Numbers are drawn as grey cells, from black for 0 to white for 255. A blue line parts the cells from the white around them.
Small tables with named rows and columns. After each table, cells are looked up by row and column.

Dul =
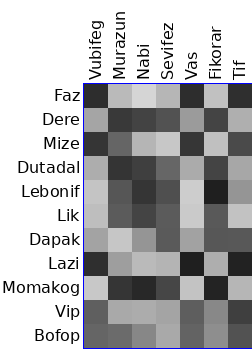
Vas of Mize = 54
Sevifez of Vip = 164
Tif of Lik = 194
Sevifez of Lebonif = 79
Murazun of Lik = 91
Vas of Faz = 45
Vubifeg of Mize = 53
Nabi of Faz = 213
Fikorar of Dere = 68
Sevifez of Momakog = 70
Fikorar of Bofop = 142
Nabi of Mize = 181
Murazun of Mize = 101
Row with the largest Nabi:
Faz

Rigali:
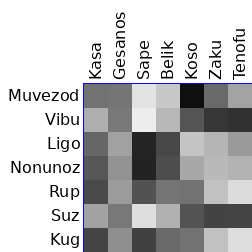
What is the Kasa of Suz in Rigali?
162
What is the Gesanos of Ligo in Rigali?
161
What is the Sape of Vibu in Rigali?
237
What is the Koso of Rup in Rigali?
114
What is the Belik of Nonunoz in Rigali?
77
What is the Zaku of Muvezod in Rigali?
105
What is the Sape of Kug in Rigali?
65
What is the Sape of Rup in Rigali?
82
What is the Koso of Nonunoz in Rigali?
168
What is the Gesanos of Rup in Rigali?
156
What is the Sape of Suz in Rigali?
222
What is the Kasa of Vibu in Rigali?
174
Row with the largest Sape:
Vibu

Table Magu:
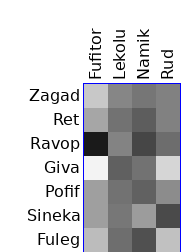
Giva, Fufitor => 243
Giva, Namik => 114
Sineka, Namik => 156
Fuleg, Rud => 193
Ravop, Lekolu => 131
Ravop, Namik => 70
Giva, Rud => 214
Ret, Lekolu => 114
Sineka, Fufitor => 159

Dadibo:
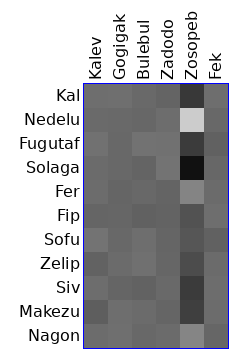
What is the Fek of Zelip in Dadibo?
107
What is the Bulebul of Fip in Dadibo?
97
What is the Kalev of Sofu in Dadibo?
115
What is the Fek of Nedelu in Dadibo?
104
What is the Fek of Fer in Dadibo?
107
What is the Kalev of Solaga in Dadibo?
107
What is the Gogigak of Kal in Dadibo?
111
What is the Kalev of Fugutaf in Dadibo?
113
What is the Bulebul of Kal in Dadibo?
105
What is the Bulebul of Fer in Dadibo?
104
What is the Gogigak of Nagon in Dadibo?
111
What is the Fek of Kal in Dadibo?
110
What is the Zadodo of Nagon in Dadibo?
107
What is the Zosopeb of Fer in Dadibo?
132
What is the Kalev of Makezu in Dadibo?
94
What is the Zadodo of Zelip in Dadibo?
102
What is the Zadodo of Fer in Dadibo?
100
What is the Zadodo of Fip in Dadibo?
99
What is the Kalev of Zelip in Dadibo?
98
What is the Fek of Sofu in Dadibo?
97

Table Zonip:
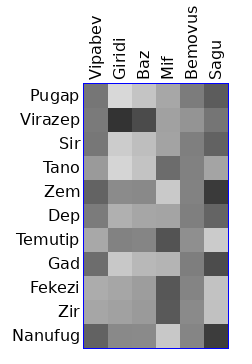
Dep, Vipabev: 123
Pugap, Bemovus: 124
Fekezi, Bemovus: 132
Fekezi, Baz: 157
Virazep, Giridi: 51
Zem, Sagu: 58
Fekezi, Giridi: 166
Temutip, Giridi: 130
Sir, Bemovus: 127
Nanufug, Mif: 200
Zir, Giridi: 161
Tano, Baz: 195
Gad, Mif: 180
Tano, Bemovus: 129
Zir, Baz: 154
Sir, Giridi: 204

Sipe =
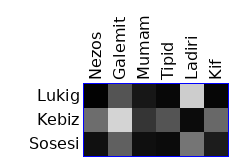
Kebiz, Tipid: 84
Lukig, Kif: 6
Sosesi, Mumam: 15
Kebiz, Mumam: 53
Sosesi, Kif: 28
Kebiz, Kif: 104
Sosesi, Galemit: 96
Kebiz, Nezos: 109
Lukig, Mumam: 23
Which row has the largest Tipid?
Kebiz

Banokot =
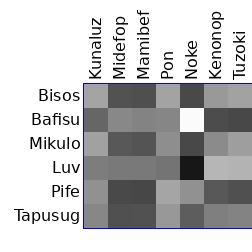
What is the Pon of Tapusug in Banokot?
152
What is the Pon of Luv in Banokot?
116
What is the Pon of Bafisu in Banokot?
134
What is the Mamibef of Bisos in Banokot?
79
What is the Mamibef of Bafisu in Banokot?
131
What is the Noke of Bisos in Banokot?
73
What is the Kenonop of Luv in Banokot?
182
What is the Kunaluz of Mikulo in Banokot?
161
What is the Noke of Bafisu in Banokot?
251

